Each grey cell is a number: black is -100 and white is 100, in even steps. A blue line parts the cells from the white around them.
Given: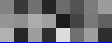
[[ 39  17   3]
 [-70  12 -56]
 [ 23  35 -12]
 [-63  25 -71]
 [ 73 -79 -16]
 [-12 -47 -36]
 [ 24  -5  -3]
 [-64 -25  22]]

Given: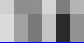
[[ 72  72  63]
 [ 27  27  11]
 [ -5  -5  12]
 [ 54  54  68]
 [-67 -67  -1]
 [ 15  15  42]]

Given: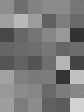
[[ 24  19  27 -33 -21 -44  25  11]
 [ -2   9   0 -23 -17 -19  45 -13]
 [ 10   5  -4 -34 -14  -8  22   3]
 [-25 -18  -3 -13  -6   5 -24   9]
 [-28  -3 -59  42 -20  19  -1   9]
 [ 65   5  51 -47 -15 -61 -18  -7]]

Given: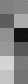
[[ 53  66  19  14 -27   1]
 [ -9  -4 -32 -86  34   4]]

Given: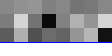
[[-28  -3   7]
 [ 37  66  14]
 [-37 -10  17]
 [-15 -92   0]
 [-22   1   6]
 [ 17  39  -9]
 [ 43  16  -6]
 [-86  66   6]]

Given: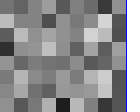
[[ 13   6  -4  16 -63 -28  47 -10]
 [-32  31  42 -19  12  46   3 -22]
 [ -6 -11   8  -3  16  13   3   3]
 [ 38 -25  -2  -9  50  29 -39  23]
 [-77  19  21 -12  12  14  13 -31]
 [ 44  15  -3  10 -25   3  -6   0]
 [  0  20  41 -30  28  65  10 -16]
 [-57  54  60 -21 -27  47  66 -55]
 [-33 -34 -35  14  25 -38 -35  13]]

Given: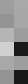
[[ 15  32  63  42  16  24]
 [-81  24 -80  23  31  32]]

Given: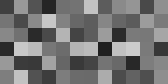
[[ -1  20 -68   7  -8 -50]
 [ 52 -54  57 -11 -42  20]
 [-36 -55  47 -67   8 -35]
 [-52  28  -7 -42  56 -71]
 [ -2 -20 -15  41   2 -12]
 [-16 -55  41 -47 -19 -10]
 [-17 -47  47 -27 -27  52]
 [ 35  -9 -76  22   5 -28]
 [-40 -18  51 -66 -20   8]
 [-23 -69  60  -4 -29  17]
 [-38  -2  -4  -6  22 -43]
 [ 11   6 -57  30  -4  12]]

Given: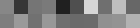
[[ -1   6]
 [ 21 -58]
 [-11  -8]
 [ 19  -4]
 [-13 -75]
 [-17 -38]
 [-16  68]
 [ 13 -13]
 [ 15  49]
 [ 40 -19]]
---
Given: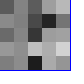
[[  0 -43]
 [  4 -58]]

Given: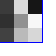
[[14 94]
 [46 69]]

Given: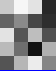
[[  8 -45]
 [-33  49]]

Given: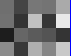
[[-60  51]
 [-20 -29]]

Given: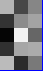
[[ 10  28]
 [ 90 -20]]

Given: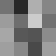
[[-14  60]
 [-31 -34]]

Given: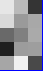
[[21 32]
 [ 0 33]]

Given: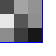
[[-33  12]
 [-53 -82]]
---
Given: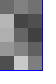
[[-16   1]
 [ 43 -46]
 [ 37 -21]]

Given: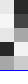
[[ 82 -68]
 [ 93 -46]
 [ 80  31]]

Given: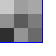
[[ 57  24]
 [ 14 -29]
 [-64  16]]

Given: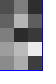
[[-39  -2]
 [-23  42]
 [ -1 -66]]

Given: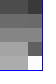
[[-40 -40]
 [-16 -16]
 [  4   4]]

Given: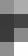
[[ 14  35]
 [-55 -47]
 [-54   8]]

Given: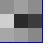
[[ 12  25]
 [ 62 -67]
 [ 31  22]]

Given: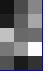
[[-85 -41]
 [-76 -25]
 [ 51 -18]]
